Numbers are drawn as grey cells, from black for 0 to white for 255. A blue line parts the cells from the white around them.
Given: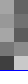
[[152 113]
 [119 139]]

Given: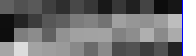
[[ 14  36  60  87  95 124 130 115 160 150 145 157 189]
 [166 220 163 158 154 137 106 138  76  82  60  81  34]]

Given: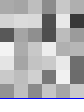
[[211 219 217  80 233  56]
 [243 172 200 237 176 182]
 [201 189 208 120 241 108]]

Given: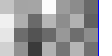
[[240 174 106 182 141 178  97]
 [209 145  58 177 117 181 113]]

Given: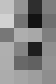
[[209 115  18 111]
 [175 132  30 143]
 [172 165 158 142]]

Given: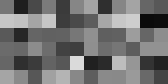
[[198 193 165 198  61  74  93 167 199 206  11  13]
 [107 104 140 109  66  62 143 109 118  93 146 146]
 [165 138  87 161 180 136  94 138 137 154 105  68]]
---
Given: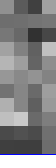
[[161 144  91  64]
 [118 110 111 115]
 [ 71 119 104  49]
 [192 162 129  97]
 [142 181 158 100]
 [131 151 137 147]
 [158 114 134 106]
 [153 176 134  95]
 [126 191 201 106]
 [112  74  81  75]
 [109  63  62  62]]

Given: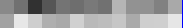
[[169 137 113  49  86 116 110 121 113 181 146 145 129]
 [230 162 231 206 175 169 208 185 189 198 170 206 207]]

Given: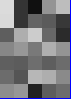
[[189 219  52  16 148]
 [ 56 217  52 100  91]
 [ 43  94 174 204 103]
 [148 135 151 121 175]
 [108  95  92 110  94]
 [138 108  85 183 174]
 [108 141 151  33  93]]

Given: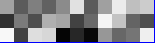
[[204 162  91 127  97 139 225  91 160 235 191]
 [ 78  49 123  78 176 165  66 105 245 195 100]
 [239 248  66 222 215   5  39   8 151 103 117]]

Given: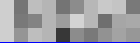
[[121 207 117 190 181 116 140 183 201 196]
 [169 207 121 131 181 157 211 183 111 166]
 [151 207 149 190 181  55 140 121 146 163]]

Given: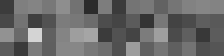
[[131  60 127 132 120 142 114  43 125  59 116 121  98 117 130 134]
 [ 89  72 115  63  82 124 120 108  77  69  91  52 120  67  75  94]
 [ 92 146 106 212  96 132 158 165  59  82  68 124 159  75  95  56]
 [ 85  92  58 123  95 135 135 120 110  80 156  96 117  95 116  79]]

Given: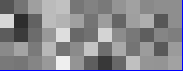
[[142  84 116 159 187 193 118 130 121 148 161 137 142]
 [142 215  45  98 188 179 160 116 157 101 159 174  87]
 [126  92  59 108 153 222 104 113 212 140 120  94 133]
 [155 138 164 122 184 116 139 196 110 169 116 156  89]
 [162 121 118 133 153 239 148  94  56 104 192 149 148]]
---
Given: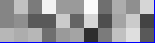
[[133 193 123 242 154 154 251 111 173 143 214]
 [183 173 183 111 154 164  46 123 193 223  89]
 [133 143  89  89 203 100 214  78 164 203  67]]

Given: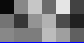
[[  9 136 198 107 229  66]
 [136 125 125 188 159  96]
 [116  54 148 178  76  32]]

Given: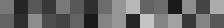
[[ 99  47 141  77  68  99  26 132 150  37 195 132 162  56 132  88]
 [120  37  88  56 120  88  47 108 150 183  99 108  26 141  68 172]]

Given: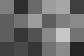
[[ 94 114 157  94 126 138]
 [ 63  73  54 114 138  36]
 [ 94  54  82 138 199 114]
 [126  45 105 157 166  63]]

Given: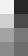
[[162 120]
 [139 109]
 [207  75]
 [242  39]]

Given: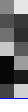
[[134 230]
 [ 67 209]
 [  7 156]
 [200  90]
 [ 78  56]
 [113  46]
 [  7  26]]

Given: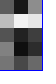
[[189 242 230]
 [117  72 105]
 [ 83  34  62]
 [ 93  24 141]
 [129  15  44]]

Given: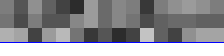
[[176 164  66 155 185 116  56  85  44  66 195  97  66 144 164 164]
 [125  85 144  97  66  44 155 106 135 125  56 125 144 155 144 125]
 [116  75 125  85  85 135 155 106 135 116  75  97 106 106  97  97]]

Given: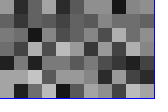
[[164 164 196  89 153 153 134  43 153  67  43]
 [ 32 122  32 122 122  89 122  77  55  32  67]
 [122 110  22 134  77  98 134  77 175 110 143]
 [110  67 175  77 187 153  55 153  67 175 134]
 [ 98  55  98  89  67  98  89 134 110 110  98]
 [153  43  98 164  43  89 143 143  22 134 143]
 [164  32 110 187  22  89 164 143  67 187 164]]
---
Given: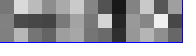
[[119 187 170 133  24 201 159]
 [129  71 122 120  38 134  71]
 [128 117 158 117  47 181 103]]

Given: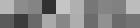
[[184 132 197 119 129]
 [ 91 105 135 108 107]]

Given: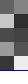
[[ 99]
 [200]
 [ 74]
 [155]
 [ 54]]

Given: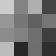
[[204 175]
 [150  96]
 [140 111]
 [188 110]]

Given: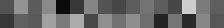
[[ 83  92  11 133  71 116  71 123]
 [ 56  89 123  72 114 110 118 135]]

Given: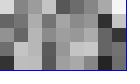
[[216 156  87 134 245]
 [101 173 165 149 196]
 [146 182 158 172  53]
 [110 183 151 200 114]
 [ 51 188 159 134 110]]
